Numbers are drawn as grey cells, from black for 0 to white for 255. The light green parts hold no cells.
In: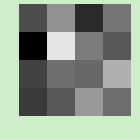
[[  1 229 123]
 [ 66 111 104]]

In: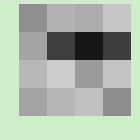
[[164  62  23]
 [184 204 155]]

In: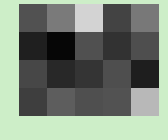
[[31  6 80]
 [71 40 52]]

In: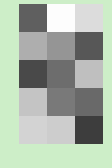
[[174 149  87]
 [ 73 109 191]]

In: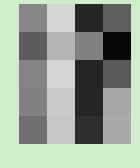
[[ 92 180 129]
 [132 213  37]]

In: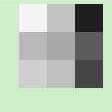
[[185 169  93]
 [207 191  69]]

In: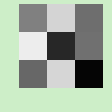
[[237  39 112]
 [103 214   5]]
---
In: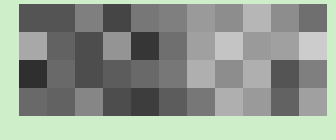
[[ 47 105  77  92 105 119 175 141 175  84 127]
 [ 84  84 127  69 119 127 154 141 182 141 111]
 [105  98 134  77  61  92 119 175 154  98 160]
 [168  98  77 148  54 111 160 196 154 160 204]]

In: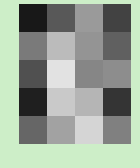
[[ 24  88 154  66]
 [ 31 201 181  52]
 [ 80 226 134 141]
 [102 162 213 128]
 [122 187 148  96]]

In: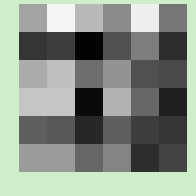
[[ 53  61   3  80 125  45]
 [ 95  87  39  95  61  53]
 [155 155 103 132  45  67]
 [163 245 185 139 238 118]
 [171 191 110 147  80  74]
 [197 197  10 178 103  31]]

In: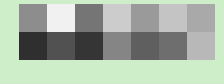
[[ 47  81  53 133  95 110 184]
 [141 241 117 204 154 196 169]]

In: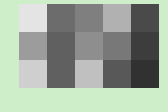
[[156  96 142 120  61]
 [207  96 192  88  49]
 [228 108 127 177  74]]

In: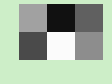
[[ 74 251 141]
 [161  17  96]]

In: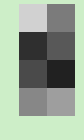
[[ 47  88]
 [ 74  33]
 [135 158]
 [209 123]]

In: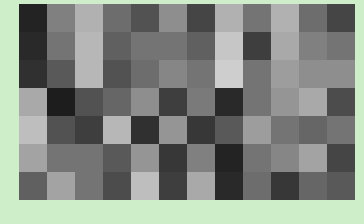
[[ 35 128 177 109  82 142  69 177 116 177 109  69]
 [ 41 116 183  96 116 116  96 198  62 169 128 116]
 [ 48  89 183  82 109 134 116 206 116 157 142 142]
 [ 96 163 116  76 190  62 169  41 109  55 102  89]
 [163 116 116  89 149  55 128  35 116 134 163  69]
 [169  29  82 102 142  62 122  41 116 149 169  76]
 [190  82  62 183  48 149  55  89 157 116 102 116]]
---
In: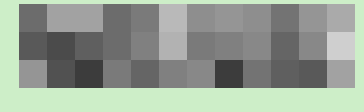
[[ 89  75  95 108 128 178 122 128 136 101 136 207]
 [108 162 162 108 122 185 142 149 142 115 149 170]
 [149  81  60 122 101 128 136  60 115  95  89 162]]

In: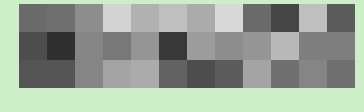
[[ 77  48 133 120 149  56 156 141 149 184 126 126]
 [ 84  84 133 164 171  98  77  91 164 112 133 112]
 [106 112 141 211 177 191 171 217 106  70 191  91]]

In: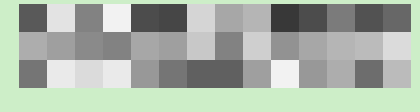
[[ 89 227 130 242  76  70 213 167 181  56  76 123  82 103]
 [117 234 219 234 152 117  96  96 159 242 152 173 109 187]
 [173 159 138 130 167 159 200 130 207 146 167 181 187 219]]

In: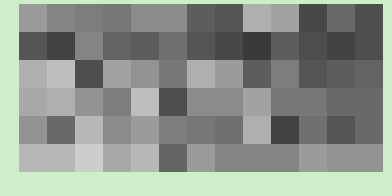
[[ 85  66 132  99  93 112  85  72  58  93  78  66  78]
 [147 105 183 139 155 125 119 112 175  66 112  85 105]
 [155 132 125 119 139 139  93  85 175 162  72 105  78]
 [168 175 147 125 190  78 139 139 162 119 119 105 105]
 [175 190  78 162 147 119 175 155  93 125  85  93  99]
 [183 183 205 168 183  99 155 132 132 132 155 147 147]]

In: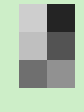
[[111 145]
 [191  83]
 [206  36]]

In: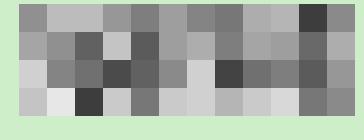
[[144 188 188 151 126 158 132 119 173 181  61 138]
 [165 144  97 196  91 158 173 126 165 158 105 173]
 [196 231  61 202 119 202 208 181 202 216 119 138]
 [208 132 112  75  97 138 208  67 112 126  91 151]]

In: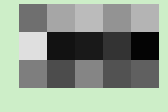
[[111 166 187 147 180]
 [126  76 133  82  96]
 [223  18  25  51   4]]
